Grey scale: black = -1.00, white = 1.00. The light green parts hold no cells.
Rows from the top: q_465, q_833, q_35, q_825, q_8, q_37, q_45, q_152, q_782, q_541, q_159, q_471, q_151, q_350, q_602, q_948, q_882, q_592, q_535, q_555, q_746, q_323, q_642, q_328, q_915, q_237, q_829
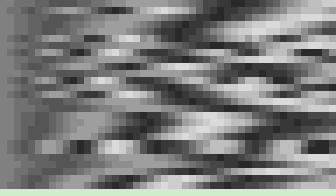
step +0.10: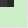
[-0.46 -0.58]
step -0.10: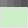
[-0.10 -0.21 -0.32 -0.43]
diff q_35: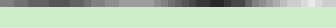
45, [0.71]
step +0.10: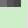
[-0.01 -0.23 -0.34]
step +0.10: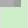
[0.46 0.46 0.34]

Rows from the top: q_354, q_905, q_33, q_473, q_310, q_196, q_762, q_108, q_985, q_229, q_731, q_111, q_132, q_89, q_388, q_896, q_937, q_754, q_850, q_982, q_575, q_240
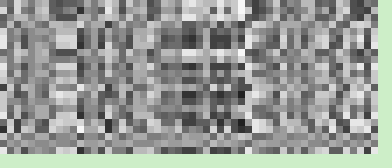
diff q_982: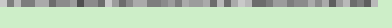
33, [-0.02]
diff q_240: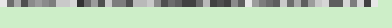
9, [0.68]
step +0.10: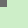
[-0.05]
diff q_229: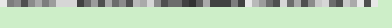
6, [0.22]
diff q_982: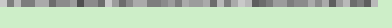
37, [-0.15]
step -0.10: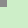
[-0.01]
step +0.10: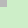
[0.55]

